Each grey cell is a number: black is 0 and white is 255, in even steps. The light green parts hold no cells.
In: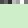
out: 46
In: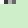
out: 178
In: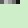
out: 157
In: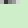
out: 128
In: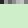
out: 103
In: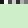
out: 74
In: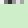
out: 47
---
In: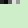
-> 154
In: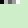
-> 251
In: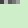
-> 159
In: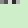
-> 178
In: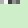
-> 103
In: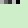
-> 0
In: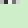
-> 213
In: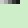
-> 26
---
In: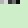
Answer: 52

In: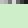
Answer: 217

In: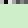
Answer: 164

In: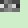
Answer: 154

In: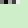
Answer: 173

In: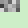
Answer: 190

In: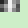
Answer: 241

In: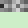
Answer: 197

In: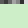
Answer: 163
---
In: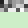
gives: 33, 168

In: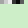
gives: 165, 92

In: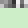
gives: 145, 172

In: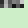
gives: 46, 34

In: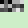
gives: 5, 116

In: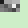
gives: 26, 143
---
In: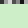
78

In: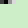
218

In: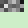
187

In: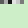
227

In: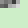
60

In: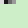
153
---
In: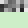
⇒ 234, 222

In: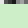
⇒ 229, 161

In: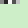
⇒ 247, 195

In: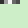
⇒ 246, 159

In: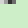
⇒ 212, 157

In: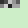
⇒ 209, 196
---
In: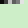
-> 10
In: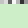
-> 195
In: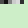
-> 75
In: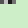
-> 82
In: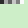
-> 43
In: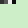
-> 50
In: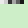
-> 235
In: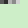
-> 91
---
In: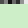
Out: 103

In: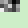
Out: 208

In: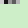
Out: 152

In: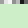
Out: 144

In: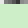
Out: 85

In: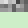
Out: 96
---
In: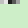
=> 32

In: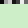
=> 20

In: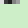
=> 32

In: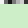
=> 119

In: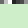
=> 34

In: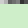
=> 110

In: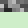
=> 146

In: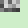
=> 174

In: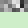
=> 165
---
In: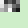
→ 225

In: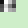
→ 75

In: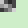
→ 153

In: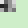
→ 36

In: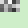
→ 106

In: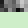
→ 43

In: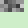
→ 135
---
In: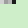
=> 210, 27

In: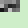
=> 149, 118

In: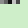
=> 140, 72

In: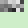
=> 169, 82

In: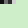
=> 15, 209

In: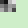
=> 57, 70
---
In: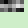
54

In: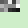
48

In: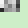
156

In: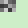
57

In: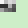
101

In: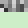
130

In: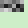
184

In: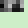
119

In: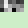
202

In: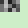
45
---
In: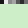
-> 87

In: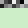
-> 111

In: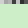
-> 193

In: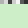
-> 245

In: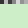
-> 215

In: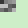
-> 84
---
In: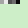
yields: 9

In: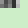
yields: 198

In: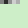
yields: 174

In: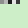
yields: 58

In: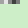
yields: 121

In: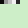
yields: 40
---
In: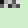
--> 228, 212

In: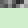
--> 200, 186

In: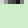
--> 211, 153

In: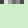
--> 224, 165

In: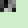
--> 190, 161

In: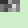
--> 219, 177

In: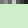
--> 199, 145
